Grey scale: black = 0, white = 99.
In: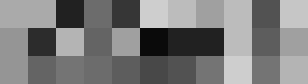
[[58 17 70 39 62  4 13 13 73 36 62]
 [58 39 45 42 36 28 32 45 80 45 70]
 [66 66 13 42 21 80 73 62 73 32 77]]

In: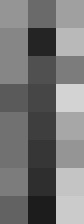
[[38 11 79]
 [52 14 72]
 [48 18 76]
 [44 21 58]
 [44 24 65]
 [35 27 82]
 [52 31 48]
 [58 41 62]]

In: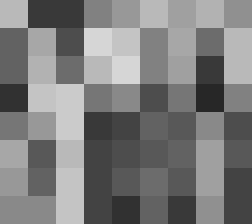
[[72 22 22 50 59 72 62 69 56]
 [65 34 72 26 30 34 38 62 34]
 [59 38 76 26 34 42 34 62 26]
 [53 53 76 26 19 38 22 56 26]
 [46 59 79 22 26 38 34 53 30]
 [38 65 30 83 76 50 65 42 72]
 [38 69 42 72 83 50 62 22 72]
 [19 76 79 46 53 30 46 15 50]]

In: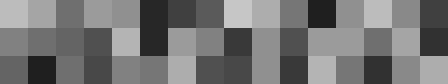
[[39 12 43 28 50 46 67 31 28 56 22 70 46 19 53 67]
 [50 43 39 31 70 15 60 50 22 56 31 60 60 43 64 19]
 [73 64 43 60 56 15 25 35 77 67 46 12 56 73 53 25]]

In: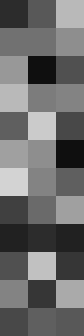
[[59  6 31]
 [13 17 13]
 [51 21 66]
 [17 34 72]
 [28 37 34]
 [25 41 62]
 [44 44 55]
 [72 48 51]
 [82 51 37]
 [62 55  6]
 [31 75 21]
 [37 79 28]]

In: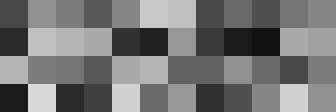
[[70 48 45 34 66 70 38 38 56 41 28 48]
 [28 56 48 34 52 78 74 28 41 31 45 52]
 [16 74 70 66 19 13 59 22 10  7 66 62]
 [10 84 16 25 81 41 59 19 31 52 81 56]]
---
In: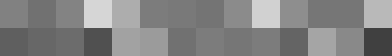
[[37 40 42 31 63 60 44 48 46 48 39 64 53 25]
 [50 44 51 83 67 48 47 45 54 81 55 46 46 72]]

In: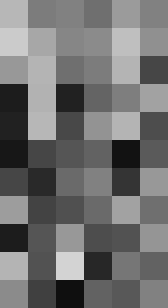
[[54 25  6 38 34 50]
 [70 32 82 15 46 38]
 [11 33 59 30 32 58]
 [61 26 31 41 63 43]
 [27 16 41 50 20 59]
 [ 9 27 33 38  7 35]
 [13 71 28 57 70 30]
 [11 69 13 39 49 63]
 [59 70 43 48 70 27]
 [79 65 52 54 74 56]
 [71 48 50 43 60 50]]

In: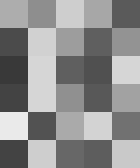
[[26 80 40 36 78]
 [91 32 66 82 44]
 [26 83 56 34 63]
 [22 83 37 31 83]
 [29 81 61 37 57]
 [67 55 80 65 35]]

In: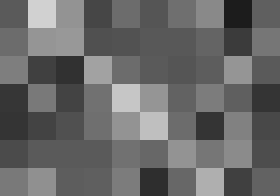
[[47 56 36 37 48 18 40 68 25 38]
 [29 35 35 35 44 40 57 46 54 30]
 [20 26 31 43 57 74 42 20 50 28]
 [21 47 26 44 77 58 38 48 37 20]
 [49 25 19 63 42 35 33 36 58 35]
 [42 58 59 31 32 34 34 39 23 46]
 [35 81 57 27 42 33 43 53 11 37]]

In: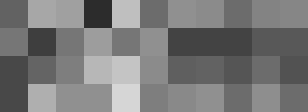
[[28 68 56 56 83 49 53 56 42 55 42]
 [28 39 49 71 76 54 37 38 33 42 32]
 [46 24 46 61 46 56 26 26 26 34 34]
 [38 65 62 17 74 42 56 54 42 51 52]]

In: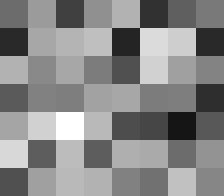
[[31 62 72 69 50 44 75 52]
 [84 36 73 36 68 66 42 57]
 [64 81 99 72 30 27  8 34]
 [35 50 49 63 65 48 49 18]
 [69 53 65 48 31 81 62 51]
 [16 65 70 74 14 85 80 16]
 [42 60 25 56 69 19 37 47]]

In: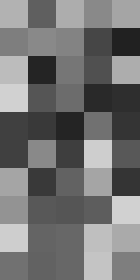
[[44 38 40 76 49]
 [80 39 40 74 66]
 [57 34 33 36 81]
 [64 22 38 64 20]
 [25 53 24 80 34]
 [25 22 14 44 20]
 [81 33 42 16 18]
 [73 14 46 31 67]
 [49 53 51 27 13]
 [69 37 67 53 64]]

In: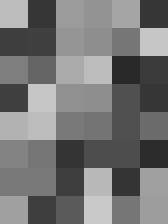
[[62 24 35 78 46 61]
 [47 47 24 72 20 62]
 [51 46 20 30 30 17]
 [69 73 47 45 31 42]
 [25 77 56 55 31 21]
 [49 39 66 73 16 23]
 [24 25 58 55 46 77]
 [73 21 60 57 64 21]]
